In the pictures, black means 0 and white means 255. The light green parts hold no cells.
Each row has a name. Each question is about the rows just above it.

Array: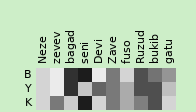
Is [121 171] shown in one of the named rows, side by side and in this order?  yes
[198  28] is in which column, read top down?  seni
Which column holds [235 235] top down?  zevev
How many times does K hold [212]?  3
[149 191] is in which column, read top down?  gatu
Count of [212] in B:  2
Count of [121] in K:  2

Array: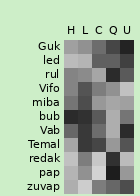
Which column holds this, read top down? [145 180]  L
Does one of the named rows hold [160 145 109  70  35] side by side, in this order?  yes

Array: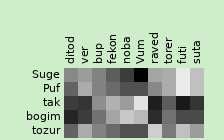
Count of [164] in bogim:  1
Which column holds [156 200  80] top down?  noba

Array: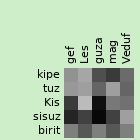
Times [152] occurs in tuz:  1
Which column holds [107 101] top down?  Veduf
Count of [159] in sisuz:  1
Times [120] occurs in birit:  0
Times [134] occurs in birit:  0
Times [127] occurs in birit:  3
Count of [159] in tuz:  2

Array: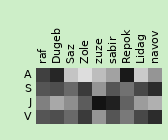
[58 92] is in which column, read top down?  Zole
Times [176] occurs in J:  1

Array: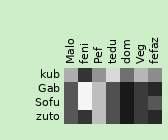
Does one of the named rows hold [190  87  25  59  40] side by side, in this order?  no
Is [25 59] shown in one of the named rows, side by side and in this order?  yes
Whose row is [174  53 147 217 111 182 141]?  kub
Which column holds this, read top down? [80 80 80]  tedu
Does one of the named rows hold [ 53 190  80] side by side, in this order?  yes

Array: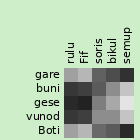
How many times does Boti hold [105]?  1
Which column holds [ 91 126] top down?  soris

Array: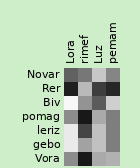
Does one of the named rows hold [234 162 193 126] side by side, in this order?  yes
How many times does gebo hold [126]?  1

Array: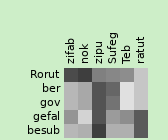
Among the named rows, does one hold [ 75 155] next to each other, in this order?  no
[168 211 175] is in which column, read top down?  nok
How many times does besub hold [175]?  3
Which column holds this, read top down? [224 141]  Teb

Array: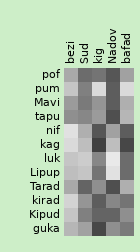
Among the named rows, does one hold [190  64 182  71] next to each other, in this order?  no
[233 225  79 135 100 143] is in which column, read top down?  Nadov
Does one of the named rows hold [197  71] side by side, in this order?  no
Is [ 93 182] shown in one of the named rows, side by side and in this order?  no

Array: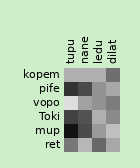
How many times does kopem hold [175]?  3
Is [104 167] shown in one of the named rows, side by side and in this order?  yes

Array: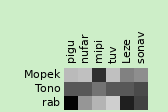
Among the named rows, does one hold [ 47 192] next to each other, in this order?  yes
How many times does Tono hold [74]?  1
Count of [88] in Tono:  4
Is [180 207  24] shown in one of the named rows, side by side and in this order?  no
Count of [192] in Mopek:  2

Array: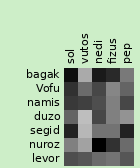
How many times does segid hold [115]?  2
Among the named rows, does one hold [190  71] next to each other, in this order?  yes
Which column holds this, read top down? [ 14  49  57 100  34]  sol

